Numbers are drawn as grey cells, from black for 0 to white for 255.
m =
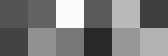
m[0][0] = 83
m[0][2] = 251
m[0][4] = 186
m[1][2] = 119

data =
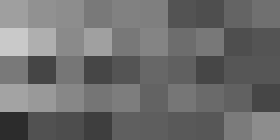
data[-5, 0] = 159
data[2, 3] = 70
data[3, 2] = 135
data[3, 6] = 118
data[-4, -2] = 78
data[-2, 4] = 125
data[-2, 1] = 153
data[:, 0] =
[159, 201, 121, 163, 44]
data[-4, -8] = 138
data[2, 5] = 103
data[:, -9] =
[145, 175, 69, 153, 81]
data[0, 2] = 141
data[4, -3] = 87
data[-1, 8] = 123
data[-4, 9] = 84

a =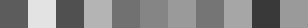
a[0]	92
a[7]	117
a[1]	227

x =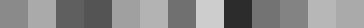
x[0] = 138
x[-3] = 131
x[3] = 84
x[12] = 170

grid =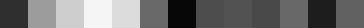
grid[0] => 47
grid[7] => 77
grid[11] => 29

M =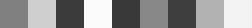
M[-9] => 128
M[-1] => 243
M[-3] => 62
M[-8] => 207

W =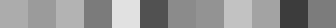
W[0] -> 172
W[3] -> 123
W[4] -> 225

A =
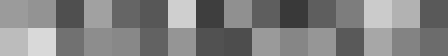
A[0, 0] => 155
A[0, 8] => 144
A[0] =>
[155, 147, 79, 161, 101, 87, 207, 62, 144, 94, 57, 94, 125, 203, 178, 89]
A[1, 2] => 113
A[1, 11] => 150
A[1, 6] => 149

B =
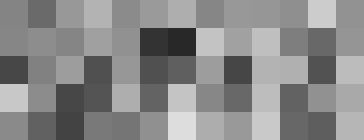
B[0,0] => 132
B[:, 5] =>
[154, 51, 80, 99, 144]
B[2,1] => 129
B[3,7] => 135
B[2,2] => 157
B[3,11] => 145
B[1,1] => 141
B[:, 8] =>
[152, 161, 70, 104, 153]
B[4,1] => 97
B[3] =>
[200, 140, 71, 84, 174, 99, 196, 135, 104, 189, 98, 145, 169]
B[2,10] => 176
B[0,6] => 174
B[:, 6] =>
[174, 40, 95, 196, 221]
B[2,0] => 71
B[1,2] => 133
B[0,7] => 134
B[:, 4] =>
[139, 145, 151, 174, 117]
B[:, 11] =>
[204, 104, 82, 145, 94]

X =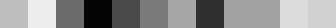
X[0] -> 190
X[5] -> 122
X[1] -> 237
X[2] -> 108

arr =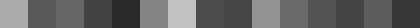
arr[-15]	172
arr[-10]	131
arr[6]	194
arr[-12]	67
